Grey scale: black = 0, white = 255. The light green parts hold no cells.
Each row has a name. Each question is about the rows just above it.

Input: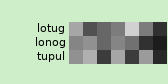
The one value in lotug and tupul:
[166]
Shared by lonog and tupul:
[145]

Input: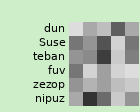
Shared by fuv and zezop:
[159]
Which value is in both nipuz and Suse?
[148]
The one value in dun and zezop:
[190]
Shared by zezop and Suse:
[148]
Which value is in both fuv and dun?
[221]
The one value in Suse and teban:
[148]
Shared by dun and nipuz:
[169]

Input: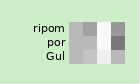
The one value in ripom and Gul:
[185]
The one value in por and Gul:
[185]
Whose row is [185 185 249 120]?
por
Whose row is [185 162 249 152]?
ripom
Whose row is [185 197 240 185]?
Gul

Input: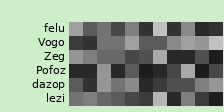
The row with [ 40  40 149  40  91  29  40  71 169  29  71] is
Pofoz
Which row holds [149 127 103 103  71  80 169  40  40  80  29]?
Zeg
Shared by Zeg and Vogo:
[149]
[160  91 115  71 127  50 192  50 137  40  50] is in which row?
felu

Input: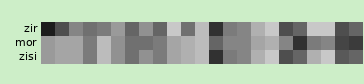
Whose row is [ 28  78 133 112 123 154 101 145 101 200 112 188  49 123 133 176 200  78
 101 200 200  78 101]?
zir
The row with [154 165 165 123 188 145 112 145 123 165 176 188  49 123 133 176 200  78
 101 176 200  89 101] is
zisi

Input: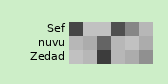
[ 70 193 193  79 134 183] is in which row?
Sef
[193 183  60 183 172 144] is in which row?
Zedad
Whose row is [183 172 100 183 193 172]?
nuvu

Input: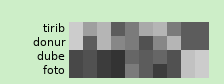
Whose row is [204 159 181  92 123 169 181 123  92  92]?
tirib
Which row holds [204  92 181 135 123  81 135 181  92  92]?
donur
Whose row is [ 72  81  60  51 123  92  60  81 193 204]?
foto

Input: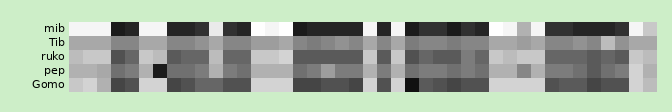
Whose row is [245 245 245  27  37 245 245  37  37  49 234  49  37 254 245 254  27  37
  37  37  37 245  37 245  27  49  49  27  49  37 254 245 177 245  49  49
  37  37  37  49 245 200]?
mib
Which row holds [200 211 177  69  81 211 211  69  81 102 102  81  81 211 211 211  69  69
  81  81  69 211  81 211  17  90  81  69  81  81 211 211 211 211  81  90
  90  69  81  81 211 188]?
Gomo
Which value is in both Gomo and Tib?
[188]
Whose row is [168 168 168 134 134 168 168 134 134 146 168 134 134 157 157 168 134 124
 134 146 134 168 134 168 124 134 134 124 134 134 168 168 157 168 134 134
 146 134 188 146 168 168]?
Tib
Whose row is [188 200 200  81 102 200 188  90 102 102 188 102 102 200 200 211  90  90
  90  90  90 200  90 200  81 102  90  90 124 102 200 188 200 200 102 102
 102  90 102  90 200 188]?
ruko
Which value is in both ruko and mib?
[200]

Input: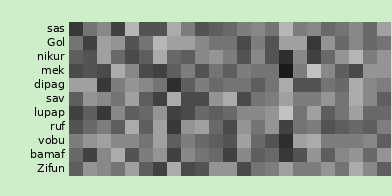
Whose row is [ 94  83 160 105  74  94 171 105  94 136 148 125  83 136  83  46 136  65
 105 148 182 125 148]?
nikur
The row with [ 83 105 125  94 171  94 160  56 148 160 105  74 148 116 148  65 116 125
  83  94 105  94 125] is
ruf
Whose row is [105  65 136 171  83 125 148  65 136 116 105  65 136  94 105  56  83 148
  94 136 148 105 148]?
bamaf
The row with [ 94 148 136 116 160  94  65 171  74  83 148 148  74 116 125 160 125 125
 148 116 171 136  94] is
Zifun

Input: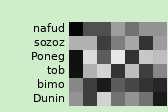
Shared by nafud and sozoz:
[157]
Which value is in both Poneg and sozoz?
[51]
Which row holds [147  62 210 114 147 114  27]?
Dunin
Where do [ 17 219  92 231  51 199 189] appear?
Poneg

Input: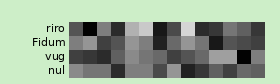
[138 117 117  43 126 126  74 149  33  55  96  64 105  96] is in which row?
nul

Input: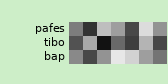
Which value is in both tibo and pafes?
[72]
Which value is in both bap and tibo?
[72]

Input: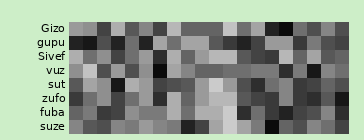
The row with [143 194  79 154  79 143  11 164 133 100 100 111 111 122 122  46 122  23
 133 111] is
vuz

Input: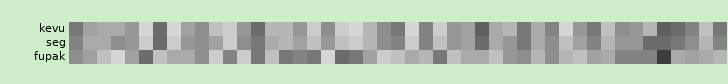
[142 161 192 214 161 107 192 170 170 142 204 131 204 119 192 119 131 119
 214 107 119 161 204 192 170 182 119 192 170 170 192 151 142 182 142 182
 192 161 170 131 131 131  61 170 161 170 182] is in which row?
fupak
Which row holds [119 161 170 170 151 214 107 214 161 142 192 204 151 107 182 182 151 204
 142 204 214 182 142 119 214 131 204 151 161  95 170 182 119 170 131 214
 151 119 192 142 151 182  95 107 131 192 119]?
kevu

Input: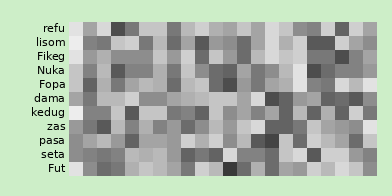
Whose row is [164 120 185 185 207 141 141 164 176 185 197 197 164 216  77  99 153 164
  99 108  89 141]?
dama
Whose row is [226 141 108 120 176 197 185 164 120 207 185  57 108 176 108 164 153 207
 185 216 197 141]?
Fut
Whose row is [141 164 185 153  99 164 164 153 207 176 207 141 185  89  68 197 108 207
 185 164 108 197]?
pasa
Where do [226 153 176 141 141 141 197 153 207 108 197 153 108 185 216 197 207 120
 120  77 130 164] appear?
Fikeg
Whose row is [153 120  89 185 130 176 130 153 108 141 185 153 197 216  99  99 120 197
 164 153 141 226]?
zas
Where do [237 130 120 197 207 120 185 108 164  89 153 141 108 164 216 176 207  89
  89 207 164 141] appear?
lisom

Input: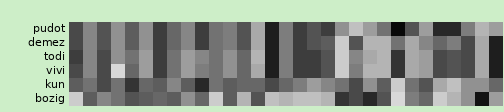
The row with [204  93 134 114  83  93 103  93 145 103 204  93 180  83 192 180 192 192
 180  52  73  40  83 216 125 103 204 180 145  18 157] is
bozig
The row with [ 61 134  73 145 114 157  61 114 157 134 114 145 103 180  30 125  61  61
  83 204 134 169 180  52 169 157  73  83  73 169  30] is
todi

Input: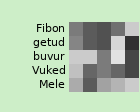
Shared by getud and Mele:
[91]
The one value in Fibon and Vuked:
[123]
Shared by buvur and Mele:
[203]
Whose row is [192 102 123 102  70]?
Vuked
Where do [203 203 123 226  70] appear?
buvur

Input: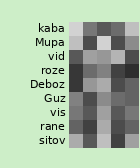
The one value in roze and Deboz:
[55]
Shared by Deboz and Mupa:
[76]
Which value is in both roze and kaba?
[108]

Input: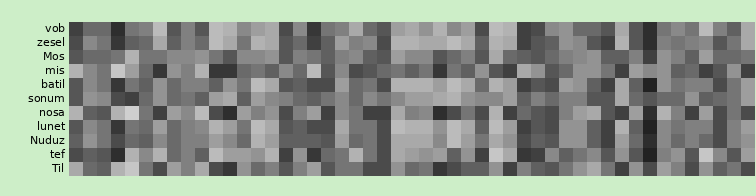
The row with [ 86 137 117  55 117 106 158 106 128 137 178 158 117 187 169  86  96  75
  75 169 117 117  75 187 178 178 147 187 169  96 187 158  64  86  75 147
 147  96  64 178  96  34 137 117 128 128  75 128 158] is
lunet
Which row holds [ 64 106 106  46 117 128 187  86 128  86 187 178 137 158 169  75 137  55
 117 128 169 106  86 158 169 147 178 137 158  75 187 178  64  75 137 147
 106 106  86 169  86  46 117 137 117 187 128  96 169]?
vob

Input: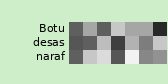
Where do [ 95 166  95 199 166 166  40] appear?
Botu
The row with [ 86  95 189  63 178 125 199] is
desas

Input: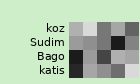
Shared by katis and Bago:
[166]
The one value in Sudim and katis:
[143]
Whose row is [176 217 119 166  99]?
koz
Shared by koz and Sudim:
[119]
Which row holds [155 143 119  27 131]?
Sudim

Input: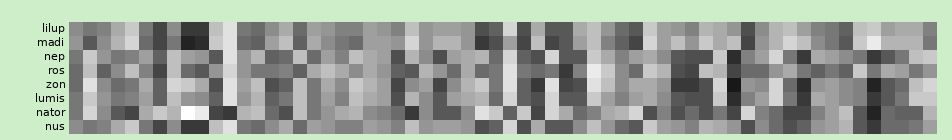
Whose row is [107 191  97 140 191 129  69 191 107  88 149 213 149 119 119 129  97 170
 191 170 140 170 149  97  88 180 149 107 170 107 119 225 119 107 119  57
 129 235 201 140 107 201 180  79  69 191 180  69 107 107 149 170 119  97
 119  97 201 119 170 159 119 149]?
ros
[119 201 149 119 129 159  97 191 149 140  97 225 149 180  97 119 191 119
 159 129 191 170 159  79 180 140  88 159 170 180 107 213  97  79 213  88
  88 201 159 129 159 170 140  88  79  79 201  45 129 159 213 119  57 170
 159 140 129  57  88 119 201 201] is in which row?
lumis

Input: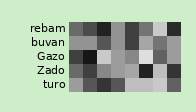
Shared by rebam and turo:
[201]
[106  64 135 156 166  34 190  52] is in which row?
Zado
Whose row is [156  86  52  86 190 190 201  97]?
turo
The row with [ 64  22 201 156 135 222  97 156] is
Gazo
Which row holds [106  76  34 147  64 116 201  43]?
rebam

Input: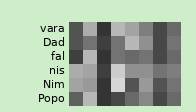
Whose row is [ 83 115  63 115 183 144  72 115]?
Dad
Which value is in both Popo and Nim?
[52]
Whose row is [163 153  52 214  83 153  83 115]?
Nim

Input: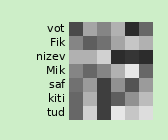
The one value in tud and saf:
[62]
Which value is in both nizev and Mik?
[177]
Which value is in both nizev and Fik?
[177]
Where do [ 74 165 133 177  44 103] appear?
vot
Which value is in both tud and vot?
[103]
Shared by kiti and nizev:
[177]

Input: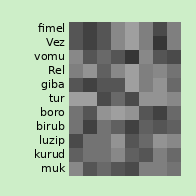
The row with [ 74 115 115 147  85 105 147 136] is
luzip
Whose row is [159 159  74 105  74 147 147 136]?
tur

